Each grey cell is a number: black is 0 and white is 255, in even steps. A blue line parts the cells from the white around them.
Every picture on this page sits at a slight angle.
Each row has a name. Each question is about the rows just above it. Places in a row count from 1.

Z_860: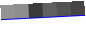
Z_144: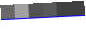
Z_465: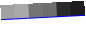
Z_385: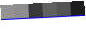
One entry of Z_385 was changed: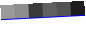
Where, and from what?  1, [148]
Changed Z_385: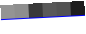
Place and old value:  4, [96]
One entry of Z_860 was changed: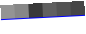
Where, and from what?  2, [142]

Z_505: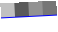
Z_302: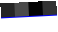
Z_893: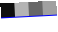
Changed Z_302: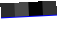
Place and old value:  1, [37]
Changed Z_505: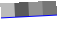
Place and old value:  1, [193]
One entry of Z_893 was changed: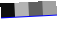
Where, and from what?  3, [103]
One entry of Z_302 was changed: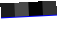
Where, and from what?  1, [37]
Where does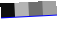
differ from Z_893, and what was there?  3, [103]
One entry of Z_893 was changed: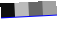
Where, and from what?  2, [180]

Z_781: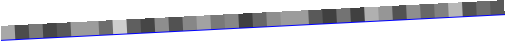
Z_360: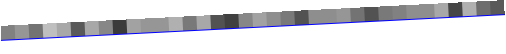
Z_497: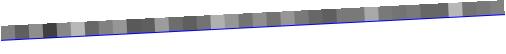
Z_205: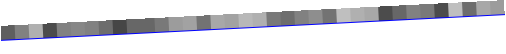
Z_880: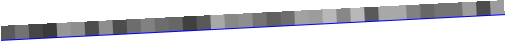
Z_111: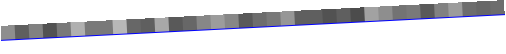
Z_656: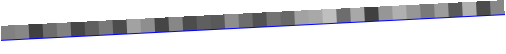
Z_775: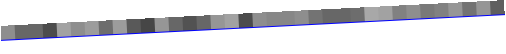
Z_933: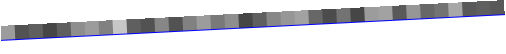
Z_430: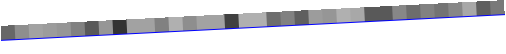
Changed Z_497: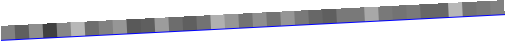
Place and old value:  7, [103]
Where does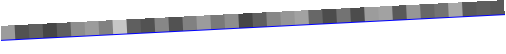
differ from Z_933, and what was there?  26, [70]
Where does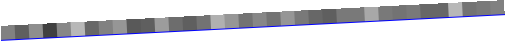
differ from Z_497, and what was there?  19, [142]
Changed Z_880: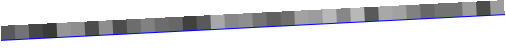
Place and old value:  29, [168]
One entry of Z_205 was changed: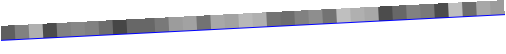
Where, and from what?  20, [121]

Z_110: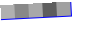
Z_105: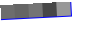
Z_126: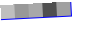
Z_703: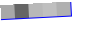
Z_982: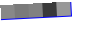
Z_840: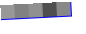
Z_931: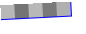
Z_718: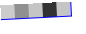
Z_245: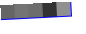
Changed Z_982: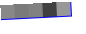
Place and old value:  4, [57]
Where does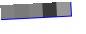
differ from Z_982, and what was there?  1, [136]
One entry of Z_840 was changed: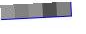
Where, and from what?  5, [136]
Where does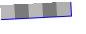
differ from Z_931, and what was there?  2, [116]
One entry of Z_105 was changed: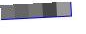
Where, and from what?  1, [109]
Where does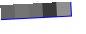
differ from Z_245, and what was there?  4, [50]
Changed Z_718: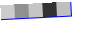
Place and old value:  5, [197]

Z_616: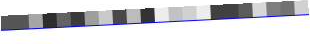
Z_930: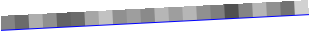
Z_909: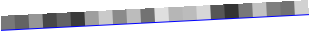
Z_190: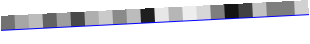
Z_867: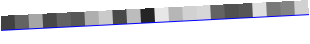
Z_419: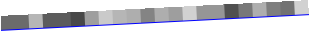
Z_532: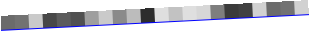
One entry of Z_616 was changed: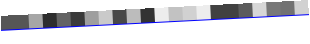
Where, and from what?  20, [126]
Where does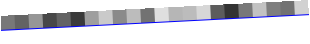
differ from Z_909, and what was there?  16, [86]
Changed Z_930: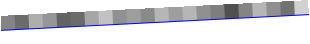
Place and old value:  4, [144]
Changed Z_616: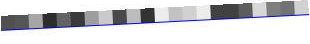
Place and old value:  1, [86]
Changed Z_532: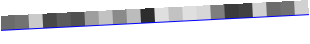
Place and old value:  8, [202]

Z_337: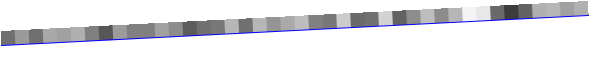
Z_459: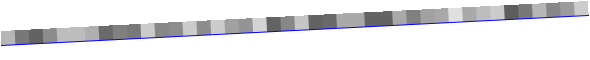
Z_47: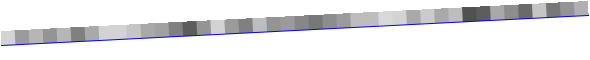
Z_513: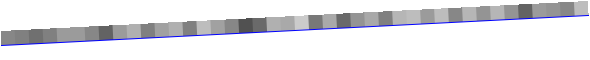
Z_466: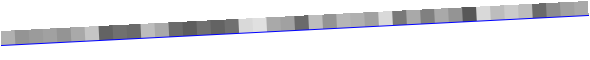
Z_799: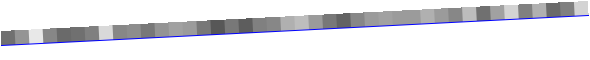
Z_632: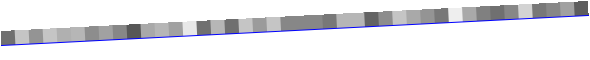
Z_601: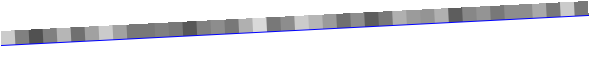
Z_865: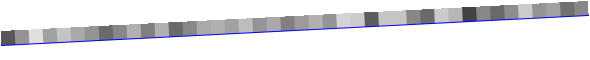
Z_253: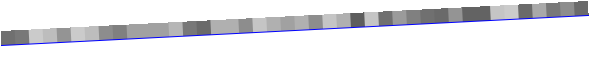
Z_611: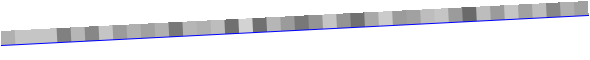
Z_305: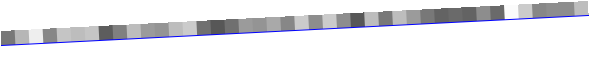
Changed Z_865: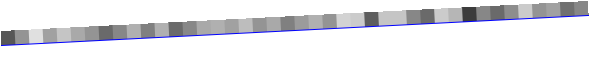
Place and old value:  34, [66]
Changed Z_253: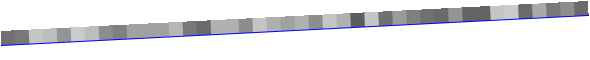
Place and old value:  3, [203]
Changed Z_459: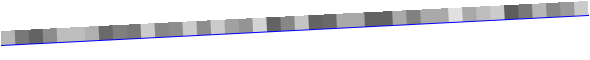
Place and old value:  31, [161]
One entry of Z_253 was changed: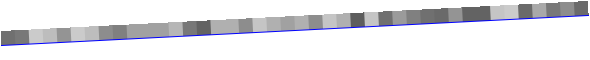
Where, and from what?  15, [106]
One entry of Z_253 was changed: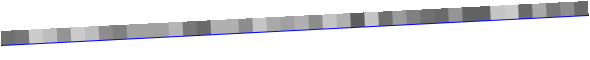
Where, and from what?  20, [176]
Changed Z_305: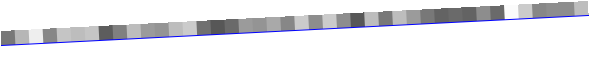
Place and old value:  17, [112]

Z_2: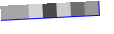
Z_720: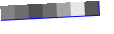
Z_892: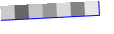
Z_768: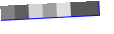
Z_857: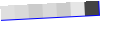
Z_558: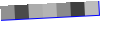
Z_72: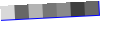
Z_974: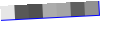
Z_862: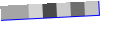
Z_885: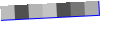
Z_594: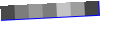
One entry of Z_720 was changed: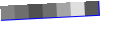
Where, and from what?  6, [230]
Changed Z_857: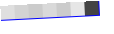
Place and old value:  2, [217]
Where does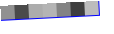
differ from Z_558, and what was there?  5, [138]
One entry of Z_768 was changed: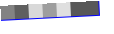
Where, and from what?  3, [211]
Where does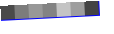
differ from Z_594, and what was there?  4, [124]

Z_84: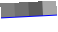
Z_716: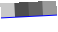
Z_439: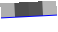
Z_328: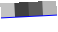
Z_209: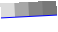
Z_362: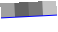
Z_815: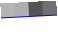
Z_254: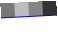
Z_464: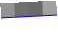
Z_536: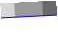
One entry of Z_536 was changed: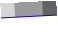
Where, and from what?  4, [105]
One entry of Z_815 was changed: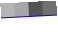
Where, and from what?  2, [174]
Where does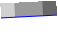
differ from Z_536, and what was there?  1, [214]

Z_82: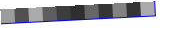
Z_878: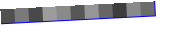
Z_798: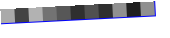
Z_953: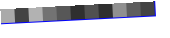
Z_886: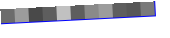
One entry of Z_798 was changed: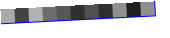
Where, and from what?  4, [115]
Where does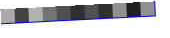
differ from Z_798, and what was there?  5, [87]
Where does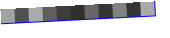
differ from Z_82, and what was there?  1, [156]
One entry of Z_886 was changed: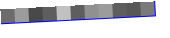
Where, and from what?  7, [138]

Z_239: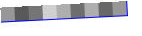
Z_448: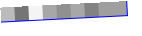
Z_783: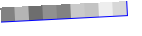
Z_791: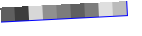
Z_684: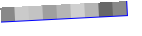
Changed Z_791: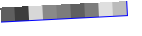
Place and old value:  4, [144]
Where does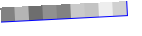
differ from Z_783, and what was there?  9, [215]

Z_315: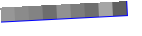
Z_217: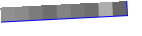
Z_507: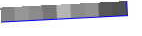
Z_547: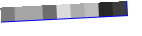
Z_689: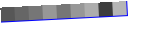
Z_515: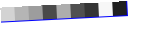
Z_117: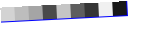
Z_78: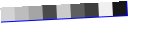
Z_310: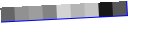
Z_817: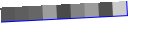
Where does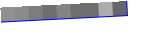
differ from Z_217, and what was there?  6, [118]
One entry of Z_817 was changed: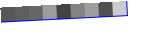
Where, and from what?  5, [74]
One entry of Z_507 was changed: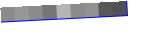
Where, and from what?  1, [131]
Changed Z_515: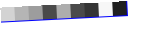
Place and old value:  6, [80]
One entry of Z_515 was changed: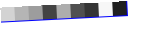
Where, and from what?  4, [74]
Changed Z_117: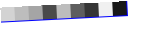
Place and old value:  5, [197]
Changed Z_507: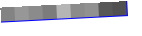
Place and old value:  4, [118]

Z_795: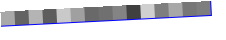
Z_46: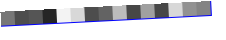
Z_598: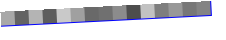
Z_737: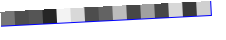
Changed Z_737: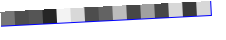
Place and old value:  15, [208]
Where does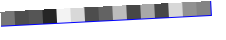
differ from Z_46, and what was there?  11, [160]
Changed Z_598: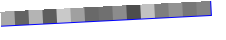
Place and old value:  13, [152]
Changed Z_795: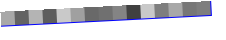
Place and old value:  11, [208]
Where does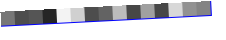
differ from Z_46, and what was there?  6, [216]
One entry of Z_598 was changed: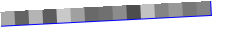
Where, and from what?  12, [126]
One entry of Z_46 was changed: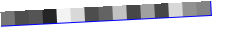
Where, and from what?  9, [188]

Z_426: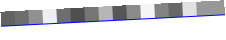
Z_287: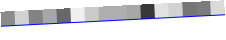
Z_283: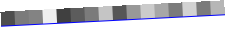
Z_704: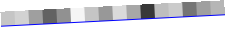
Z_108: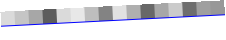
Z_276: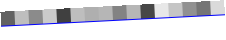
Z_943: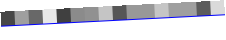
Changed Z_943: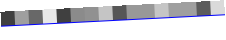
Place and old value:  1, [71]
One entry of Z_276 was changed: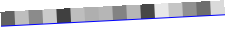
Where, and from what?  15, [117]
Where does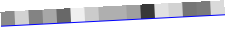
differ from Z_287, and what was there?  10, [167]
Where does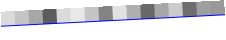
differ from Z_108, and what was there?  7, [190]
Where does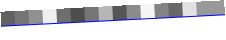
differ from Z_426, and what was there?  2, [110]
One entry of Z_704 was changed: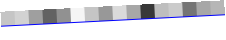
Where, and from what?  15, [159]

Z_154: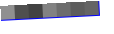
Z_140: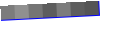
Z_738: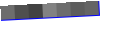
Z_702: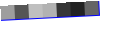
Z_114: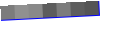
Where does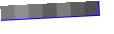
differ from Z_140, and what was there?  7, [85]
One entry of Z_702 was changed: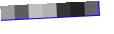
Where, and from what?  2, [85]
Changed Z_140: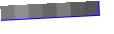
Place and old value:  4, [93]
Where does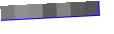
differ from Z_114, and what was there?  5, [124]
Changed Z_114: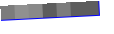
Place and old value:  7, [85]
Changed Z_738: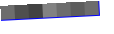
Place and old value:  7, [101]

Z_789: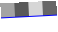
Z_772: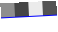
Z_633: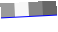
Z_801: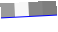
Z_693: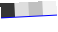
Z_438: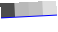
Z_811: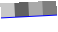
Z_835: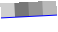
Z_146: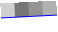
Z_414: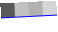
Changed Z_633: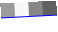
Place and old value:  4, [103]
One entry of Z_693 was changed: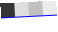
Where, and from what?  4, [241]
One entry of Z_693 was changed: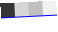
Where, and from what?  2, [222]
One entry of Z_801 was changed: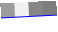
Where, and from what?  2, [247]
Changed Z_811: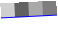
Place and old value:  1, [200]

